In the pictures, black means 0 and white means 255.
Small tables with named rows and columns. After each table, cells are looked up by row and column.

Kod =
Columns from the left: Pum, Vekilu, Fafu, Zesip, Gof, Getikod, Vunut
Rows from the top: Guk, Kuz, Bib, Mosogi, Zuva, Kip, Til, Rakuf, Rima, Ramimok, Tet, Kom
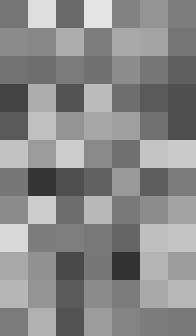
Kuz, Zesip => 125
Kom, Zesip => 156
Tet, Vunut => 183
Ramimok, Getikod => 180
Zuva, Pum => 89
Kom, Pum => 122
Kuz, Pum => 139
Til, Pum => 119
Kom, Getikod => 124
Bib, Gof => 141

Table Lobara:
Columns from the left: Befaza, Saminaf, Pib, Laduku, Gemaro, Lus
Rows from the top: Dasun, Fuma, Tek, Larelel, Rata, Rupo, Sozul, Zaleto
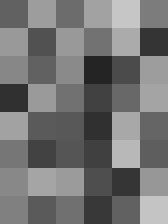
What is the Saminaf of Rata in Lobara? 90
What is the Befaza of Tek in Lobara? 135
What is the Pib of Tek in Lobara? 138
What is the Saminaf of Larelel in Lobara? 154
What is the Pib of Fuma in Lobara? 153
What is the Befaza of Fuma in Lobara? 153
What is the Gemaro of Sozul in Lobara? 53
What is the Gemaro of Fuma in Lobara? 171
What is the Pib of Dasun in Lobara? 108
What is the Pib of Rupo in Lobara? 85
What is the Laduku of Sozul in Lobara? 78
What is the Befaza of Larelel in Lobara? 48
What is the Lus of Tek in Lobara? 157
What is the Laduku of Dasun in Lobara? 162
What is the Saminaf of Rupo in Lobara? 66
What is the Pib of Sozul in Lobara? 155
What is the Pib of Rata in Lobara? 88
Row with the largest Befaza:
Rata

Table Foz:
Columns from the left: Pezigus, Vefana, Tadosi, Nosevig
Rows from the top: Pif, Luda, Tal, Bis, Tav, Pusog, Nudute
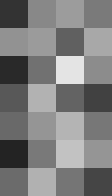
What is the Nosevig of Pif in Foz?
122
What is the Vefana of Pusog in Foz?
121
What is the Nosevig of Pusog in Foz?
149
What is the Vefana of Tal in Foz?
113
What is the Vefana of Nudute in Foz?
177
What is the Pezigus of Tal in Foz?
41
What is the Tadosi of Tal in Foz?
228
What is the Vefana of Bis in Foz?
178
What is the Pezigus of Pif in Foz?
51
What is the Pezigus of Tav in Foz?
105
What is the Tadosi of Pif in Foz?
156

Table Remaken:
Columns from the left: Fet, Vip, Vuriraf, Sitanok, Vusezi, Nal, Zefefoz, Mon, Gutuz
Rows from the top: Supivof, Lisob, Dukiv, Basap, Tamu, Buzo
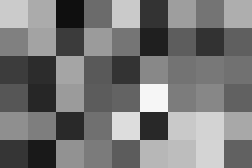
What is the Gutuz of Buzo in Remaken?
97
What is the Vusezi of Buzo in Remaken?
92
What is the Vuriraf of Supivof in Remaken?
15
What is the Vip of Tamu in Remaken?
126
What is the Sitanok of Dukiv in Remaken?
89
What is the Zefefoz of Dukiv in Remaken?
115
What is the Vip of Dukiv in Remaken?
44
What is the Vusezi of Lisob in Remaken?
117
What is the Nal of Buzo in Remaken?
183
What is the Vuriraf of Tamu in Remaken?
41
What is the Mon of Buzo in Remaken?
212
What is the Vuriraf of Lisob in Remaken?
59
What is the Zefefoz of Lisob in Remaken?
93
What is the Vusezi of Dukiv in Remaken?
51
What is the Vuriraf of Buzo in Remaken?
146
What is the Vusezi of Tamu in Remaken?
221
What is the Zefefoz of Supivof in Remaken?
158
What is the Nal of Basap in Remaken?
246
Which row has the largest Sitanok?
Lisob

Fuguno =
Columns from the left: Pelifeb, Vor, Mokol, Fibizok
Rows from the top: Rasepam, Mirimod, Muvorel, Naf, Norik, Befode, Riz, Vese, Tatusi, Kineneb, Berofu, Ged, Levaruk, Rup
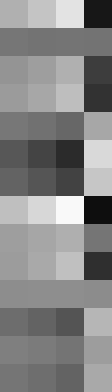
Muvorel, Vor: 158
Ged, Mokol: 84
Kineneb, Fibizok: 47
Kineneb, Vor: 169
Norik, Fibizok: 167
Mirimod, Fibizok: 115
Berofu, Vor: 142
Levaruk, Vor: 123
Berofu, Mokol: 142
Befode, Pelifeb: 87
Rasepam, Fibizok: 23
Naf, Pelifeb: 155
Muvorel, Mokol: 176
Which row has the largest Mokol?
Vese

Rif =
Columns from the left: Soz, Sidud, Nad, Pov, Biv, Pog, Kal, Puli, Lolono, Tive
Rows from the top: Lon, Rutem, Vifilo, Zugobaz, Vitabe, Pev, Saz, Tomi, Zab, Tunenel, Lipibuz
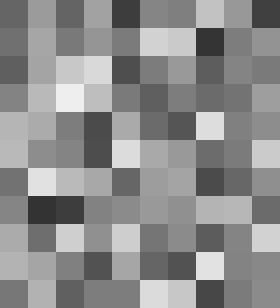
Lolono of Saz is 103
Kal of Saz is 164
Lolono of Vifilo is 132
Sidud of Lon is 155
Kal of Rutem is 202
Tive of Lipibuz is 139
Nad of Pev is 132
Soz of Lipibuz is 119
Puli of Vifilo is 93
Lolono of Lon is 152
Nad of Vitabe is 125

